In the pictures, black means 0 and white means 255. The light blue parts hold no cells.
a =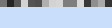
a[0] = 117
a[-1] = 52
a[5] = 79
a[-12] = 84
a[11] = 217

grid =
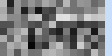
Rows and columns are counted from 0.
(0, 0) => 185
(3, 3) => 115
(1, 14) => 180
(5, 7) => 124
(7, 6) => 174
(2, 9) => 224
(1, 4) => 114
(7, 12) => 85
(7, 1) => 160
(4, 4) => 44
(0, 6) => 167
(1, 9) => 127
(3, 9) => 80
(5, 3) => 133
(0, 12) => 145
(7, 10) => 120
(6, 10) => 51
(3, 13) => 64
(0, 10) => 115
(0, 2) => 150
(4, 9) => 121
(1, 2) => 147
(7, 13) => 186
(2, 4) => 184
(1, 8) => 153
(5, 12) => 75
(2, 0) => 180
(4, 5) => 173
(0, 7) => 150
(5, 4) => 28
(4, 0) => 65
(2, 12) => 212
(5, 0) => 174
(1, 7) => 63
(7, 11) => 110

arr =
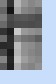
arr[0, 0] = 127
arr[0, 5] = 143
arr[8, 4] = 142
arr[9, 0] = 90
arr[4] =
[51, 29, 201, 153, 145, 138]
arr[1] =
[101, 20, 165, 133, 125, 113]
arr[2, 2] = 86
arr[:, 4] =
[135, 125, 83, 75, 145, 109, 140, 134, 142, 131]
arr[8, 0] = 133
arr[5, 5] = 93
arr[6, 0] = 41
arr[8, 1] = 37
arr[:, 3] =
[150, 133, 88, 77, 153, 115, 145, 145, 158, 139]
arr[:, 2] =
[183, 165, 86, 76, 201, 132, 189, 182, 195, 173]

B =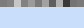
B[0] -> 124
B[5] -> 122
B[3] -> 130
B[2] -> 198

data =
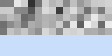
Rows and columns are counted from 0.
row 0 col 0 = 127
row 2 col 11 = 130
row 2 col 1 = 187
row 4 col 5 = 144
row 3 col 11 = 97
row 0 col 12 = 177
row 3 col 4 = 173
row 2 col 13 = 231
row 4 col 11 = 216
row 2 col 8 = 160
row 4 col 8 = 141
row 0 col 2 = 231
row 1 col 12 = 113
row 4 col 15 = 177
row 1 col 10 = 219
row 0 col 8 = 193
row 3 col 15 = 235
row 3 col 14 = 108
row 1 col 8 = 60
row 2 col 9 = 194
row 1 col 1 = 204
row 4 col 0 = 119
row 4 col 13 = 174
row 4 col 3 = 198
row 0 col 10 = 191
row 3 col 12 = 243

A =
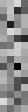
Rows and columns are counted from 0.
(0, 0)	178
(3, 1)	30
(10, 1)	133
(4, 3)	151
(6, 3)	186
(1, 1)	197
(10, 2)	185
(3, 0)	154
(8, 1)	96
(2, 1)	186
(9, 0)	83
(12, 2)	77
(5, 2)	65
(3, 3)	176
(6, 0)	114
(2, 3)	176
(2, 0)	99
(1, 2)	46
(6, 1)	120
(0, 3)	102

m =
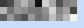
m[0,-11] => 59
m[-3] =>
[59, 78, 145, 180, 140, 16, 208, 167, 81, 129, 139]
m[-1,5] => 115
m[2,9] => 185
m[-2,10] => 68
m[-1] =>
[93, 152, 107, 85, 152, 115, 132, 191, 146, 185, 242]
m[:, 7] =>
[167, 212, 191]
